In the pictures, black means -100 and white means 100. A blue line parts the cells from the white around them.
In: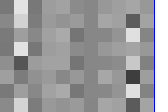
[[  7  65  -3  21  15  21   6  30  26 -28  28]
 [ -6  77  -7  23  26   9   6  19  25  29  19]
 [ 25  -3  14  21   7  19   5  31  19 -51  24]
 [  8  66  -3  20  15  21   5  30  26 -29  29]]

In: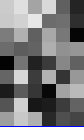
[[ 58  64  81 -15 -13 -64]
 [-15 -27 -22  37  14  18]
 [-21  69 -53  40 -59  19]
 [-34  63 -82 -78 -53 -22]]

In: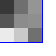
[[-33  10  12]]

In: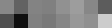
[[-38 -88   0  -5   5  19  13  60]]

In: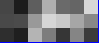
[[-43 -41  20  68  58  30   7]]

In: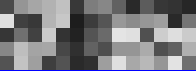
[[ 75 -50 -56  41  56 -77 -53 -33  19   9  18  25 -68  -8]
 [  6  49  29  31 -44 -62 -23 -39  17  17  34 -37 -24  38]]
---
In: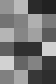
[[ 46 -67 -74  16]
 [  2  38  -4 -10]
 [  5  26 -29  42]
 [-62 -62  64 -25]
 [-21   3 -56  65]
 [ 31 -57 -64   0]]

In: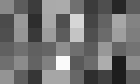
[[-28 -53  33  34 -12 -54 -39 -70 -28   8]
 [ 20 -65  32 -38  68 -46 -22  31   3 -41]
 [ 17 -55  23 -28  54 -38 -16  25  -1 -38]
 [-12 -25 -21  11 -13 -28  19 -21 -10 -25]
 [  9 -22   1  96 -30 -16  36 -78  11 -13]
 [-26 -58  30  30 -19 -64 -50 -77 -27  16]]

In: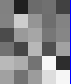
[[-75 -16 -12 -49   1]
 [ 61  17 -14   3   2]
 [ 21  30  -7   5 -41]
 [-45  44 -37  27 -11]
 [ 36 -10  94 -65  45]
 [-10  22  73  93  26]]

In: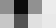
[[-91  14  85  12]
 [-35  76  83  56]]

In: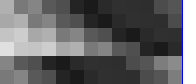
[[ -5   4 -30 -38 -72 -80 -67 -62 -63 -64 -40 -33  38]
 [ 38  -5   4 -30 -38 -72 -80 -67 -62 -63 -64 -40  32]
 [ 61  32  38  -5   4 -30 -38 -72 -80 -67 -62 -63  54]
 [ 55  54  61  32  38  -5   4 -30 -38 -72 -80 -67  76]
 [-30 -38 -72 -80 -67 -62 -63 -64 -40 -33  -2   9   4]
 [  4 -30 -38 -72 -80 -67 -62 -63 -64 -40 -33  -2  -5]]

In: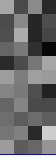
[[-42   8 -68  30]
 [  7 -70 -39 -41]
 [ 35 -71 -45 -38]
 [ -5 -63 -94 -21]
 [-40  -7  31 -67]
 [ -2  25  21  23]
 [ -5 -38 -74   4]
 [  4 -42 -43 -21]
 [-27 -15 -26 -14]
 [  0 -68  61  -8]
 [-28 -19  17  22]]
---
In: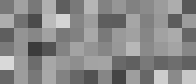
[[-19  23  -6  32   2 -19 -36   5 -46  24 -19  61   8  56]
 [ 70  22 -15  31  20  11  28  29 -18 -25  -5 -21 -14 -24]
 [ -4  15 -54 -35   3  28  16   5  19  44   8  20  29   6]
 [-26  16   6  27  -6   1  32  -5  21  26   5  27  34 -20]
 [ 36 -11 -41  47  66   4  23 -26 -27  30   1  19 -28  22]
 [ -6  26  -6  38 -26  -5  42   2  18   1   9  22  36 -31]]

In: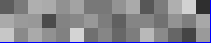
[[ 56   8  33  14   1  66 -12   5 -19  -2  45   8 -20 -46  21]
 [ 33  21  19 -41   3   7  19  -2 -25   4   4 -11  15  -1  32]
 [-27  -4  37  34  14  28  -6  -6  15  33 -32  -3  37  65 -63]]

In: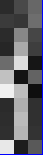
[[ 82 -77 -30]
 [-63  42 -60]
 [-65  47 -62]
 [-66  37 -62]
 [ 88  49 -88]
 [ 51 -84 -22]
 [-15  74 -83]
 [-70  33 -51]
 [-66   6 -45]
 [-54 -58 -14]
 [-66 -43 -19]]

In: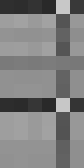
[[ 14  15  14  14 -23  12]
 [ 15  15  15  15 -25  12]
 [ 24  26  21  27 -35  19]
 [ 24  26  21  26 -34  19]
 [-65 -66 -58 -68  56 -59]
 [ 14  15  15  14 -24  12]
 [ 14  13  13  14 -22  12]
 [ -4  -3  -4  -3  -5  -6]
 [ 23  24  20  26 -33  19]
 [ 15  14  14  15 -23  11]
 [ 24  27  21  27 -34  19]
 [-63 -65 -60 -68  57 -55]]

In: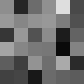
[[-49 -46 -81 -16 -23 -28]
 [-26 -51  15 -14  33 -67]
 [ 29   5  -5  -7 -92   3]
 [-58  19 -36  10 -78 -22]
 [ 20   5  15  19  -2 -37]
 [ 11 -70 -15  13  74 -43]]

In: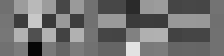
[[-11  -3 -95  -5 -21  -3 -11 -21 -21  77  -4  -3 -21 -20 -21 -11]
 [ -7  40 -37  40 -48  39  -9 -46 -47   1  38  39 -48 -46 -46 -11]
 [ -8 -53  57 -55  21 -52 -11  21  21 -54 -52 -53  20  20  19 -12]
 [-12  22  45  22 -44  21 -11 -44 -44 -67  20  22 -46 -44 -45 -10]]

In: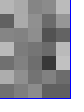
[[-12  -1  10 -25 -25]
 [ 36  12 -10   1 -15]
 [-12   1 -14 -56  51]
 [ 46  -3  -8 -16  46]
 [  4   2  11 -36 -22]
 [-24  34  13 -16  18]
 [ 43  33   4   9  47]]
